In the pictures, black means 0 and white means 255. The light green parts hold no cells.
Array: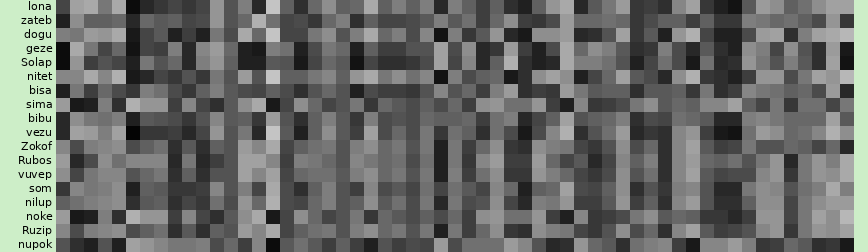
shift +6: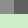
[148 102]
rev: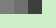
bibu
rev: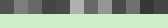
nilup

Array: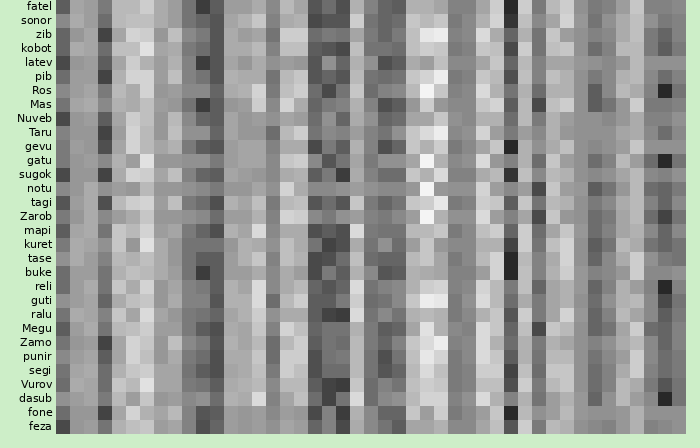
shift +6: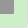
[157]
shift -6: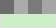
[103 165 116 159]
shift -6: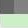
[ 95 124]
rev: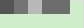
segi

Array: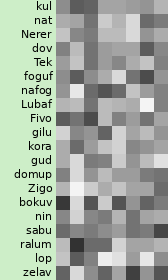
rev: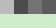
Fivo
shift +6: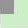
[154]
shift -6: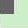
[93]
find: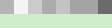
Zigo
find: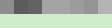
kul
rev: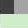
zelav
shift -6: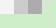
[238 197 166]

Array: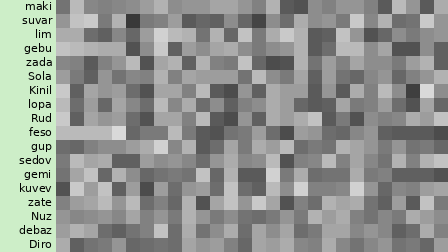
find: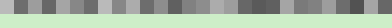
lopa
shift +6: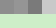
[147 155 128 207]
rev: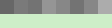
Diro
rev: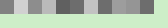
kuvev
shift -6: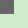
[97]

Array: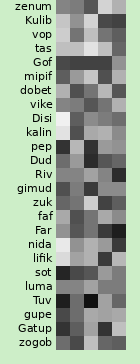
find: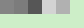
zenum
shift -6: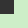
[45]
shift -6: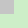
[191]

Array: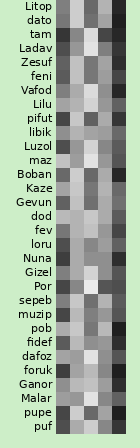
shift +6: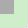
[177]
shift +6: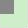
[141]

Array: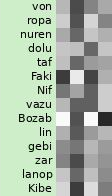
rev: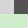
ropa
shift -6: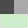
[ 69 163]
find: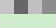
lanop
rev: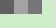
Nif
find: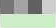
Nif
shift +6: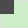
[81]
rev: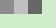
lanop

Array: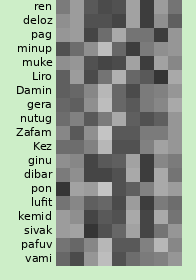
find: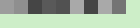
kemid
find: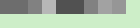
Kez
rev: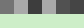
dibar
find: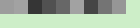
sivak
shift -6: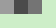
[150  69 110]

